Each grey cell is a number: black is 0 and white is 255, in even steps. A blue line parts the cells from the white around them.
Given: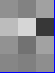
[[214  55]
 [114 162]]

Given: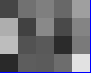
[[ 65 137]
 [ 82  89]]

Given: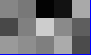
[[128 205]
 [142 127]]

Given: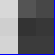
[[51 55]
 [59 59]]

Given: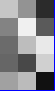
[[240  90]
 [189 233]]

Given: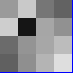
[[ 21 166]
 [148 167]]
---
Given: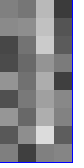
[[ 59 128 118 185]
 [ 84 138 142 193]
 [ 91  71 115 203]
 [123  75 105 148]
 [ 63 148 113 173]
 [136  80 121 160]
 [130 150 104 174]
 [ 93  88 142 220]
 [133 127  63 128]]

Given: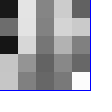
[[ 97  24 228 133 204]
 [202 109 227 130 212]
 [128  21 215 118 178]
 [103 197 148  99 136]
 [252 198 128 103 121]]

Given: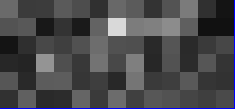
[[ 20 106  59  60  90  77  48 104  91  51  83 123  48]
 [ 17  83  88  24  51  26  99 217 124 128 140  95  17]
 [ 71  20  47  72  63  81 109  81  79  41  85  42  58]
 [ 52  39  36 148  79  56 115  72 127  39  82  43  86]
 [ 50  86  41  92  93  54  62  40 117  58  62  89  53]
 [ 74  49  96  42  44 101  58 108  64  87  82  69  63]]

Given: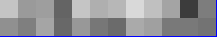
[[125 196 154 158 100 197 175 183 217 192 164  60]
 [115 144 127 165 104 152 119 107 170 160 121 121]]

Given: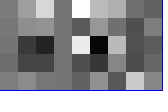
[[ 97 124 158 215 117 253 187 175 111]
 [125 119 142 147 117  90 151 112  79]
 [ 92 117  58  35 117 235   7 186  80]
 [103 108  68  69 117  79  55 134  76]
 [136 125 139 118 117  98 145  88 202]]

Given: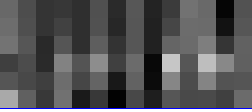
[[ 82 104  77  52  55  47  80  42  87  35  59 114 105   5]
 [ 86 109  79  52  65  47  81  39  86  33  70 108 107  18]
 [ 97 115  86  41  85  47  94  51  86  33 101 107 126  53]
 [ 96  63  76  42 130  84 141  64 107   8 198  86 190 136]
 [ 85  85  72  63 109  70 100  24  98  11 134  76 132  83]
 [107 169  96  56 113  26  56   2  72  30  86  73  74  64]]

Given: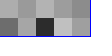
[[140 173 154 179 157]
 [159 109 166  44 192]]

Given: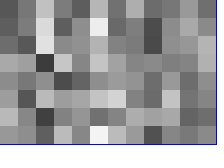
[[111  87 119 193 124  93 182 113 174 108 119 153]
 [138  94 124 218  94 142 237 105 126  76 140 169]
 [180 109  88 225 138 145 179 130 123  74 143 151]
 [177 169 159  60 198 134 196 162 133 138 127 132]
 [142 140 120 143  76 100 142 155 147 109 153 109]
 [133 157  86 186 157 166 195 211 130 107 195 116]
 [110 185 135  64 130 149 113 132 173 161 168 100]
 [138 152 142  95 187 135 244 187 154  81 134 121]]

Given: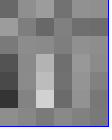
[[143 104 143 156 114 145]
 [109 156 126 104 128 111]
 [141 122 140 138 126 144]
 [139  83 138 179 111 152]
 [129  73 139 188 113 148]
 [120  52 131 209 107 146]
 [121 142 135 122 137 129]]
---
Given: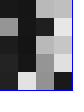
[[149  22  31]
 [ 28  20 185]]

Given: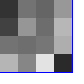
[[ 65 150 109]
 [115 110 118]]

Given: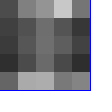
[[ 64  81 110]
 [ 59  86 111]]

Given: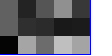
[[ 97  47  43]
 [  4 165 108]]

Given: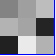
[[179 164  36]
 [ 33 234 178]]

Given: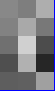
[[130 169 120]
 [112 208  76]]

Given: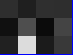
[[ 16  78  11]
 [ 33 220  27]]

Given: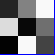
[[220   8 111]
 [  2 249  67]]

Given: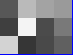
[[ 63 244  75]
 [211  54  73]]
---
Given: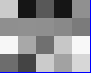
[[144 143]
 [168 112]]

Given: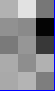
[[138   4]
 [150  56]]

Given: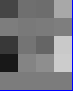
[[121 123]
 [116 101]]

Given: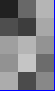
[[ 61 168]
 [181 147]]

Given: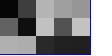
[[ 15 193]
 [173  41]]

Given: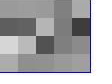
[[ 98 181]
 [186  82]]
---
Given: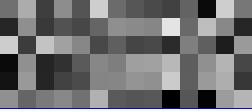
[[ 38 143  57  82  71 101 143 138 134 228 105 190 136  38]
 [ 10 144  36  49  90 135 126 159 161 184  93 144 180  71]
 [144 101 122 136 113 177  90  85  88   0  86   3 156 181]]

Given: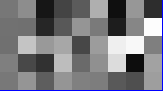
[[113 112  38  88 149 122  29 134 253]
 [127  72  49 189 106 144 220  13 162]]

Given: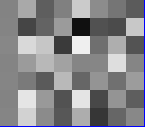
[[132  69  99 155  16  81  75 200]
 [132 155 184 162 133 134 222 133]
 [131 229 153  82 228  72 148  94]]

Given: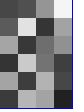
[[ 91 226  53 163]
 [ 52 202 115  63]
 [ 59 182 163  33]]

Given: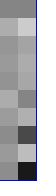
[[173 204]
 [154 172]
 [172 133]
 [140  73]
 [141  25]]

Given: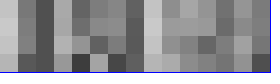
[[201 125  80 167 110 137 140  90 201 155 156 153 107 138 126]
 [181  88  80 152  61 164  71  95 181 171 140 129 116 146  79]]
